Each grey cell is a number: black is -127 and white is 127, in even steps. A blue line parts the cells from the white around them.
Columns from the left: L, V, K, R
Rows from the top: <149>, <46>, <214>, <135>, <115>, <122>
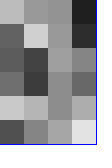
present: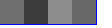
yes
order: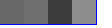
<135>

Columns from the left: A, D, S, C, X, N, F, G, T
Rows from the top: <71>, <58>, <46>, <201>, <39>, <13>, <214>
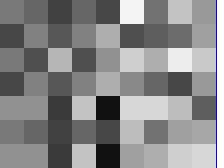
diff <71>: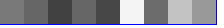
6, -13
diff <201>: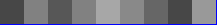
4, 46
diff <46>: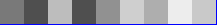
2, 54

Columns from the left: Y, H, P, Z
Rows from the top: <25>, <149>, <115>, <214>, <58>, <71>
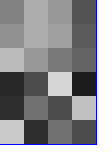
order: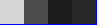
<214>
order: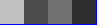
<58>
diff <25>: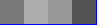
0, 1
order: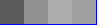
<149>
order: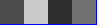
<71>

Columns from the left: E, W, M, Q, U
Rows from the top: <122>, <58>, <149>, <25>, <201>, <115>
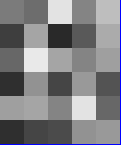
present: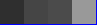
no
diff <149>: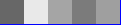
3, 4
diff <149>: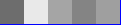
0, -24
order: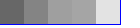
<201>
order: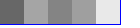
<149>
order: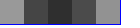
<115>

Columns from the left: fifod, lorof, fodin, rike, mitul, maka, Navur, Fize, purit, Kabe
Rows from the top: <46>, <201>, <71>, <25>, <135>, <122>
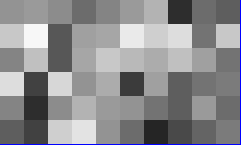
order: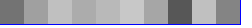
<71>
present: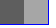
no
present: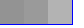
no
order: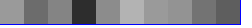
<135>
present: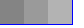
yes
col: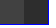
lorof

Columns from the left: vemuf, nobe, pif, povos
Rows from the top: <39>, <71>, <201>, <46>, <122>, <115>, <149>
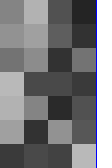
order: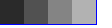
<122>
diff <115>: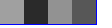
1, -77
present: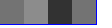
yes
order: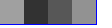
<115>
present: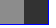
yes
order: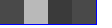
<46>

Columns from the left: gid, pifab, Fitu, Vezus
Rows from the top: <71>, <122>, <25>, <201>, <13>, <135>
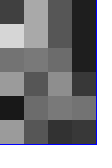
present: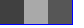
yes
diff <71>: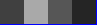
3, -97
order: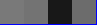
<13>
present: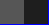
yes
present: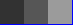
no
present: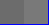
yes

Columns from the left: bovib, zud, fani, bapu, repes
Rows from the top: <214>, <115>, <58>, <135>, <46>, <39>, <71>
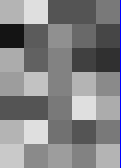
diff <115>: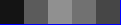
3, -22
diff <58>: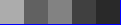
4, -79
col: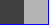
bapu
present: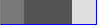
no
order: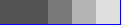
<214>
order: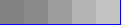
<135>

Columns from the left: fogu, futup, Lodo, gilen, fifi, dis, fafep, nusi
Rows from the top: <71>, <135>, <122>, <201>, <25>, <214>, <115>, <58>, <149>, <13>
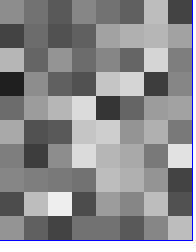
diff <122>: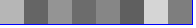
5, -26
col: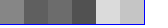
gilen
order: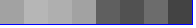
<135>
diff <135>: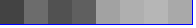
7, 34
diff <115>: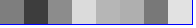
5, 41
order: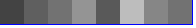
<13>
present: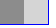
no

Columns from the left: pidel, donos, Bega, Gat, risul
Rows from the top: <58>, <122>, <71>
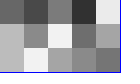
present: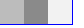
yes
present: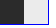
no
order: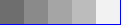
<122>
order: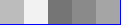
<71>

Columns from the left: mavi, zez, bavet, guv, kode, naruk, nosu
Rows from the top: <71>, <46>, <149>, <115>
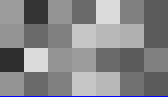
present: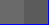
yes
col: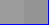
mavi
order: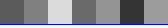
<71>

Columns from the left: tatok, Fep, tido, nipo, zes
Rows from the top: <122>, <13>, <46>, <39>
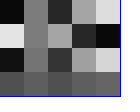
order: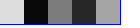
<122>
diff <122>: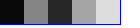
1, -4
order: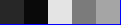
<13>
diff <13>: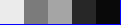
0, 100
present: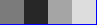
yes

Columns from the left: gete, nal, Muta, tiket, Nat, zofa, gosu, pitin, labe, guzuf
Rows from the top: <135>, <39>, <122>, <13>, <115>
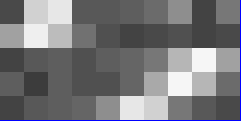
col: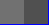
tiket
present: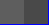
no
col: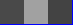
gete
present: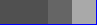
yes
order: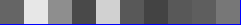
<115>
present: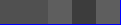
no
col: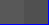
Nat

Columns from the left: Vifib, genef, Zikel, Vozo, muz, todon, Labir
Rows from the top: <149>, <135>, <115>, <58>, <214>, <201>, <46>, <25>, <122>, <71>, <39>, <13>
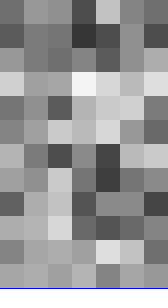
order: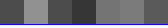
<135>
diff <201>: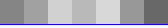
2, 74
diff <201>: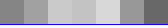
3, 58

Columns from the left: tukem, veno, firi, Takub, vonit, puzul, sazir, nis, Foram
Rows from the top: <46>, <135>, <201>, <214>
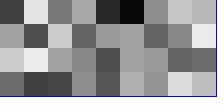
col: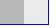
Foram
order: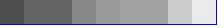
<135>
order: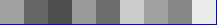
<201>
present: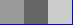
no
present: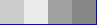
yes
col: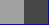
firi

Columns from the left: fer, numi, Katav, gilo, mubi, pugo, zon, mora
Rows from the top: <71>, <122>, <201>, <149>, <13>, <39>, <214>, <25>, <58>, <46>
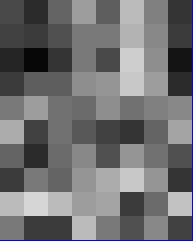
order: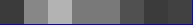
<122>
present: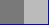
no

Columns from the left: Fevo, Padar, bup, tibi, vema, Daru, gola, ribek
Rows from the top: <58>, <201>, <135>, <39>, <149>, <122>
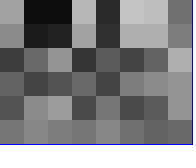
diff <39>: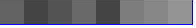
6, 12
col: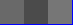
tibi
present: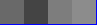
yes
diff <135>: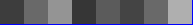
6, -29
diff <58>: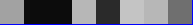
6, 62

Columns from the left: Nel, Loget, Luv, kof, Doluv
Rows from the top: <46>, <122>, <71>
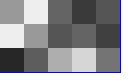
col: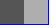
Luv
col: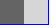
kof
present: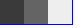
no
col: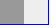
Nel
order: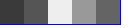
<46>
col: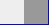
Loget

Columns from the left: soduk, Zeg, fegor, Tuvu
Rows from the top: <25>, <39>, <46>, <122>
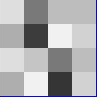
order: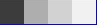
<39>
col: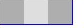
soduk
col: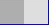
soduk
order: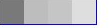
<46>
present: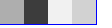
yes

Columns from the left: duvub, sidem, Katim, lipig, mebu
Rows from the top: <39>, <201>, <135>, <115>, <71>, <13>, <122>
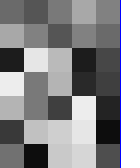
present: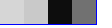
no
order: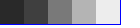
<115>
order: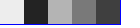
<71>
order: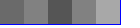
<201>
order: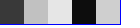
<13>
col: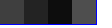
mebu
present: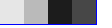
yes

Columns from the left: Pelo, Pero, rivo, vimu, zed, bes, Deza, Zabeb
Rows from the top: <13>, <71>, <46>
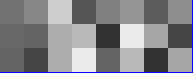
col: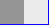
bes
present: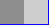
no
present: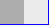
yes
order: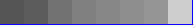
<13>
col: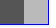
vimu
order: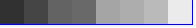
<71>

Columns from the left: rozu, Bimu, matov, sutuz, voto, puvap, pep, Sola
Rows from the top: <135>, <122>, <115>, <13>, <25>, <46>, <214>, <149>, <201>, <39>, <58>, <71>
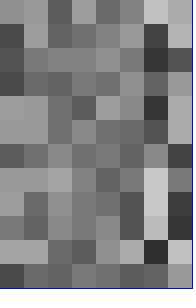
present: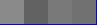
no
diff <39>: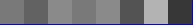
6, 58

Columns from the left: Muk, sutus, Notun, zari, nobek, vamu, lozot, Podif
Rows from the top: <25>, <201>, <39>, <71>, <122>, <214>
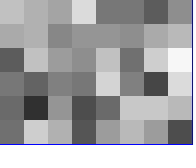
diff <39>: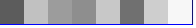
4, 65
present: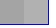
no

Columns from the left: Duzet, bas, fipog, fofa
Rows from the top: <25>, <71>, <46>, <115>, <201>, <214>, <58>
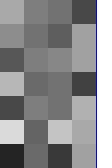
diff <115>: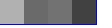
0, 55
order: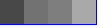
<25>
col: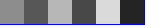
Duzet
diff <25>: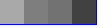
3, -55

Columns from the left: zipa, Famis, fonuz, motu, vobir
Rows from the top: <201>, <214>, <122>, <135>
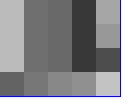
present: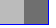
yes
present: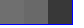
yes
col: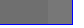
Famis

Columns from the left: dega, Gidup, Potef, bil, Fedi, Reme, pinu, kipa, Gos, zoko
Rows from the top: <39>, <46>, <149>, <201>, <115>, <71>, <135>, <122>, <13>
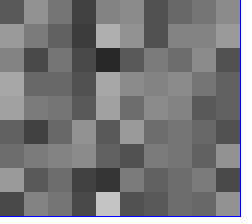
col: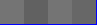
Potef
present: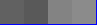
no
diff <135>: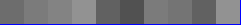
3, 11

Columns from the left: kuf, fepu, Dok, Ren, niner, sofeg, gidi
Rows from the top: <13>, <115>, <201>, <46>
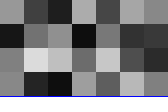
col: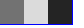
fepu
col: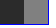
gidi

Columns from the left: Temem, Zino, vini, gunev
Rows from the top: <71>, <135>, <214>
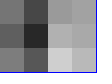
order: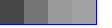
<71>
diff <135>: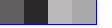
2, 49
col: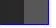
Zino
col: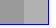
vini

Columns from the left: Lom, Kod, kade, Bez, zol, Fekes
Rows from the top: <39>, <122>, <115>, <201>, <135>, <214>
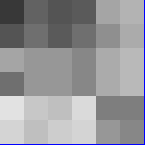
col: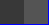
Lom
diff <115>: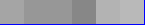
4, 43
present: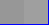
no
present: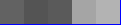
yes
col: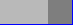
Fekes
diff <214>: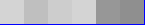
5, 7
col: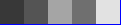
Lom

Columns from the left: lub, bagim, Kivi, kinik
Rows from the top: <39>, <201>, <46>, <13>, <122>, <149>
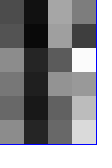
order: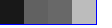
<122>
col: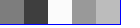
kinik
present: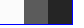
no

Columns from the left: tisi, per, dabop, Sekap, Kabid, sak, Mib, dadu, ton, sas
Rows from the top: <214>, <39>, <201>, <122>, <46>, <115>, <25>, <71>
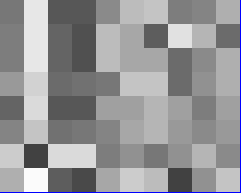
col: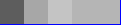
Mib
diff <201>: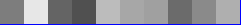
6, 39

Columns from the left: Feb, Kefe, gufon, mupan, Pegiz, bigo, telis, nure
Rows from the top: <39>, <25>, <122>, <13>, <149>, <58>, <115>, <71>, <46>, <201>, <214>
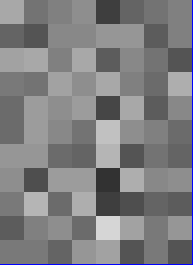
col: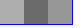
mupan
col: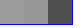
Kefe

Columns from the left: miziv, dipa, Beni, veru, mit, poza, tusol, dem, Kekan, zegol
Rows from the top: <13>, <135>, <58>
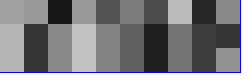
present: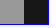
yes
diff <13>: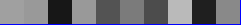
8, -88
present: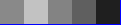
yes
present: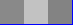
yes
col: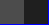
tusol

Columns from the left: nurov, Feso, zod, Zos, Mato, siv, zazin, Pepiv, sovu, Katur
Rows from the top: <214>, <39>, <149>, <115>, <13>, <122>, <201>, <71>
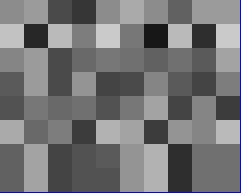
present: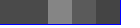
no
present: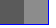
no

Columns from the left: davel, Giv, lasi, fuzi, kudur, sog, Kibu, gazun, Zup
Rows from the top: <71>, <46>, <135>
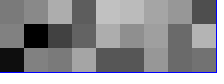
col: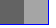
fuzi
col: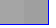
Kibu
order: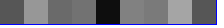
<135>
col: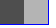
Zup
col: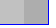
kudur
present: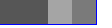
no

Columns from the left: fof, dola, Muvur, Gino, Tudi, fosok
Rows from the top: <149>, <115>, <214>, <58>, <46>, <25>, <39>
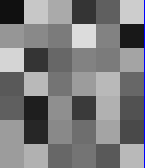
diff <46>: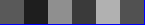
0, -32
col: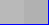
Tudi
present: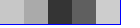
yes
